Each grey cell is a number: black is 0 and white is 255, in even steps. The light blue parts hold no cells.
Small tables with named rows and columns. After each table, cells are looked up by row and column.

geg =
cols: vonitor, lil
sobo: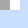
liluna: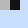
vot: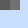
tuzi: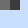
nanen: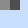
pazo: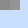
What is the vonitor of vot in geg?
89
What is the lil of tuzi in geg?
59
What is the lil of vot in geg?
112
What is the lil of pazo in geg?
148
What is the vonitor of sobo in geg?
169
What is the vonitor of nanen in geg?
139
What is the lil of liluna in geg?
19
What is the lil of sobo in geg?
253
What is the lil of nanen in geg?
78

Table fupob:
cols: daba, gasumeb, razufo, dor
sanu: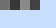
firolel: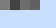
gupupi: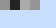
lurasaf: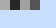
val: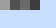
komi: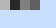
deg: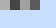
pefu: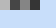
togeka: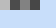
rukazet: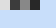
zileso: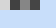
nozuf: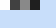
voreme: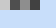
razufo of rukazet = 136
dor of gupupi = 149
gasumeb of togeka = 76
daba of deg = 175
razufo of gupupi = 170
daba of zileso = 214
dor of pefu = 53
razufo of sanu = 138
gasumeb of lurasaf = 39
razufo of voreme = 142
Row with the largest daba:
nozuf

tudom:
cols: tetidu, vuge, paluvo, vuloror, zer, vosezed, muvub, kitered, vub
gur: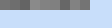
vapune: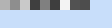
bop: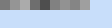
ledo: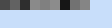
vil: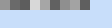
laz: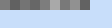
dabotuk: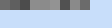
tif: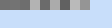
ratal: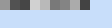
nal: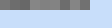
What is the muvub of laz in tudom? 121
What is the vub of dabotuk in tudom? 107
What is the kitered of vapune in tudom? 82
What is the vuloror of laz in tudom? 103
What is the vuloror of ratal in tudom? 209
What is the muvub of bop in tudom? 146
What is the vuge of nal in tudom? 109
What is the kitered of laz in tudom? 145
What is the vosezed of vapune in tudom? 62

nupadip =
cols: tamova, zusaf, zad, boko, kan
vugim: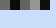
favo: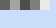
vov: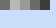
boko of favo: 127
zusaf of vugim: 11
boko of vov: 107
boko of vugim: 149
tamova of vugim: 107
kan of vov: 61
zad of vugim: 99
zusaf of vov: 184
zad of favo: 77
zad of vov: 154
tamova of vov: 110
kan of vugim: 15
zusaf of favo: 163
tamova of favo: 99
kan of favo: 233
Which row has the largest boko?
vugim

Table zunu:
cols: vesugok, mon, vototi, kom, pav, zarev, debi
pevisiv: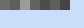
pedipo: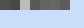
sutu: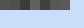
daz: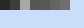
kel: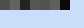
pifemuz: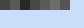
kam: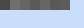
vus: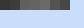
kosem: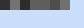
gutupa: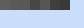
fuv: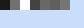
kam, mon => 111
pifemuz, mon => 90
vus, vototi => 96
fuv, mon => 113
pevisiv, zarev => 94
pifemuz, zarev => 109
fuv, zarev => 95
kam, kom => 90
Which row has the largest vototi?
fuv

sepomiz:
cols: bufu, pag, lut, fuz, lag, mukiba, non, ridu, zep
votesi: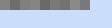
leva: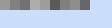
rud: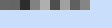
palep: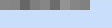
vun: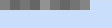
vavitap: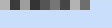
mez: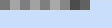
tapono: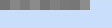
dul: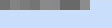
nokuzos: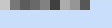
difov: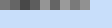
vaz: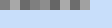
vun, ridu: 116
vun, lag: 146
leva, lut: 114
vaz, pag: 168
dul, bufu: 115
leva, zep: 103
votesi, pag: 110
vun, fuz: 102
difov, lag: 149
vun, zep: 132
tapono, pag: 135
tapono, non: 121
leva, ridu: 142
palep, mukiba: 109
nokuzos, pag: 119
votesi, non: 115
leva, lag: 157

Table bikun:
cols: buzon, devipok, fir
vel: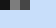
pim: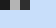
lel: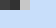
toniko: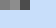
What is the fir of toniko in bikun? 76
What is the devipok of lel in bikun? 50
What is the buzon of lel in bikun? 62
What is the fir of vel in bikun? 70
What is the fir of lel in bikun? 199
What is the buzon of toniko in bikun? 126
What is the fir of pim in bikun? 47
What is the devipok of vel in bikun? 125
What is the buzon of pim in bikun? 27
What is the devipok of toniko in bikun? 141

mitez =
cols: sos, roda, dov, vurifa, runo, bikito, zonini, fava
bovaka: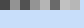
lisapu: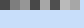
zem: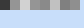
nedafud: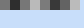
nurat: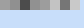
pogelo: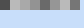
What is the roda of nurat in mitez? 144
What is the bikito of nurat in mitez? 195
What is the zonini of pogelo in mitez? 186
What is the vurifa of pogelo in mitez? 147
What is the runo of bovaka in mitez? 181
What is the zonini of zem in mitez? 128
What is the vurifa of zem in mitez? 149
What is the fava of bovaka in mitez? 183
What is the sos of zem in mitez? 57
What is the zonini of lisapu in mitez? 186
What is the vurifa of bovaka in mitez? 148
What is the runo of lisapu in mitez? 167
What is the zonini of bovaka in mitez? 193
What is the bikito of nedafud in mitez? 57
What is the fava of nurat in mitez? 201
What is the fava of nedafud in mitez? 187
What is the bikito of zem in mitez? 193
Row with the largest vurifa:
nedafud

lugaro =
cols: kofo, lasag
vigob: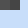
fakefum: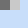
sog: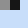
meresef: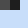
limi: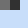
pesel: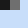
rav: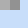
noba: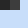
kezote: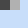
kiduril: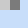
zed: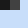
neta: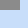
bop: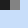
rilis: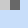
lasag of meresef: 30
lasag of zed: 65
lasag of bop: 131
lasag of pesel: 111
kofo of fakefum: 111
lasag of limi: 49
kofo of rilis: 202
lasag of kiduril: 123
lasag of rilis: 104
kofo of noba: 39
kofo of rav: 174
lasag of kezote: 177
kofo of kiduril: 202
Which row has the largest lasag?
fakefum

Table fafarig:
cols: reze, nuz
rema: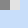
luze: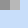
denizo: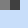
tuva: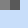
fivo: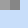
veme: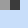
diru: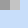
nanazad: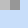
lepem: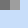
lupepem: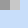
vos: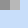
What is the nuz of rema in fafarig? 227
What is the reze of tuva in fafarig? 128
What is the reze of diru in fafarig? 156
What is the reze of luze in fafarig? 146
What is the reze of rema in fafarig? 134
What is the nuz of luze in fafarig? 184
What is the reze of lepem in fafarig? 114

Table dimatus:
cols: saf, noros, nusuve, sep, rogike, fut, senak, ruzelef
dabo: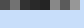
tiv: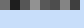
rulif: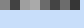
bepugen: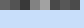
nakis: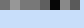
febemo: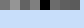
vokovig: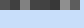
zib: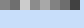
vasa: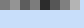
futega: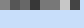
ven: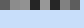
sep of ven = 37
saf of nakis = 113
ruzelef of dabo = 151
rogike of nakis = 95
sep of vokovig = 68
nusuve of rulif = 159
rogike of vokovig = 66
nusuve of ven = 146
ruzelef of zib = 65
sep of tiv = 146
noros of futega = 86
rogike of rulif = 107
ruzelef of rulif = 54
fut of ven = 38
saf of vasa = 123
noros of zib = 111
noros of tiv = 30
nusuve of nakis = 120
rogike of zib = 168

